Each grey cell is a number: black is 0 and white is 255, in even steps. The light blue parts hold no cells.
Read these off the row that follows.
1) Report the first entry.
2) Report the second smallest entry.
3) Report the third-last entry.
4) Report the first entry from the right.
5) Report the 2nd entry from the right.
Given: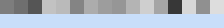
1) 125
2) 85
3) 215
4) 221
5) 144

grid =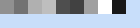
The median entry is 144
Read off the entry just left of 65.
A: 78

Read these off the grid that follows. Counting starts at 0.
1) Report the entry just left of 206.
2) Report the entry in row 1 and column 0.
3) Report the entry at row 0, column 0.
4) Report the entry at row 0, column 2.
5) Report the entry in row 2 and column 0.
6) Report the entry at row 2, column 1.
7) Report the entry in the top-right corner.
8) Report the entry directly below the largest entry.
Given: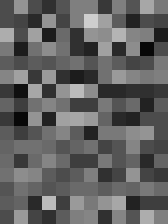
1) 127
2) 76
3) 76
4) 76
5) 173
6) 76
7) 121
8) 148

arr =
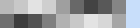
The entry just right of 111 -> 61
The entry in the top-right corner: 133
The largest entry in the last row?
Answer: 227
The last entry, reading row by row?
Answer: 166

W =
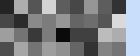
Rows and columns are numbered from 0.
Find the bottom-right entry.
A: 116
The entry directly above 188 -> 85
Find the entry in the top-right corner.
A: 50
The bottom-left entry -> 77
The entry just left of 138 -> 43
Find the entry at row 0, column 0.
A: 36
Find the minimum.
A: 10
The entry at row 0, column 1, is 173
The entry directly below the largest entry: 173
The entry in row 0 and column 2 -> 85
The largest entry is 218

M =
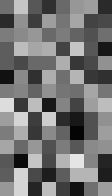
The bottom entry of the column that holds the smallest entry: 17
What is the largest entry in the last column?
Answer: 189
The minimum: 4
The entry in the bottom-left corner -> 151
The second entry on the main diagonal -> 145
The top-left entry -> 111
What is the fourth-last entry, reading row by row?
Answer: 61
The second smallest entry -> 11
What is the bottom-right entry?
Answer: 158
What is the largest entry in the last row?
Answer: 213
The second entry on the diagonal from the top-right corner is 67
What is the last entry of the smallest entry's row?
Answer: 158
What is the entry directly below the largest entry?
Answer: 181
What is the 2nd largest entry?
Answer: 221
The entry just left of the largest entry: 181
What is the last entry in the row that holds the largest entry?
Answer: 36
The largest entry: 229
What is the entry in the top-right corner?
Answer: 42
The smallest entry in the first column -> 17
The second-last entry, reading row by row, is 111
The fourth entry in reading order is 48
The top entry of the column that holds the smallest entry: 151
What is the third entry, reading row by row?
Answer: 87
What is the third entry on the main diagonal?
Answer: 151
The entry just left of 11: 87

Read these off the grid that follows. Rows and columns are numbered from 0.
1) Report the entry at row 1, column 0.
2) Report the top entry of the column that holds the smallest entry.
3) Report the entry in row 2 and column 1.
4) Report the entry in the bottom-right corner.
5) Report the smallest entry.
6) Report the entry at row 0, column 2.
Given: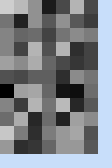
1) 116
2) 206
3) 102
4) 88
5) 0
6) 145

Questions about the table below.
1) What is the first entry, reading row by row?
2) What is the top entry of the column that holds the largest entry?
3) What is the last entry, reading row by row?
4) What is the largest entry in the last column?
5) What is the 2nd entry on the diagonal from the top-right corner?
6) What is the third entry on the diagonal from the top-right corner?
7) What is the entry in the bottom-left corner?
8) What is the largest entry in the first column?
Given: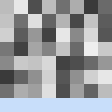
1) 188
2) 58
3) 188
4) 231
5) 195
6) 137
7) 112
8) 208

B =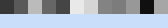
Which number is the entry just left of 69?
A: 102
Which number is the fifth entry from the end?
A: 131
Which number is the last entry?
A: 166
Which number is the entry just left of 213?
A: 233

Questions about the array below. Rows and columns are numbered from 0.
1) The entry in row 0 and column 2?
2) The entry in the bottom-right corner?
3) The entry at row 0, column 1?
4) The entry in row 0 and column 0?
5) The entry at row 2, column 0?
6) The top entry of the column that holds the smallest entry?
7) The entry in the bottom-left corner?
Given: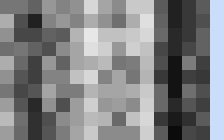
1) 98
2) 63
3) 118
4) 118
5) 145
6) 33
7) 157
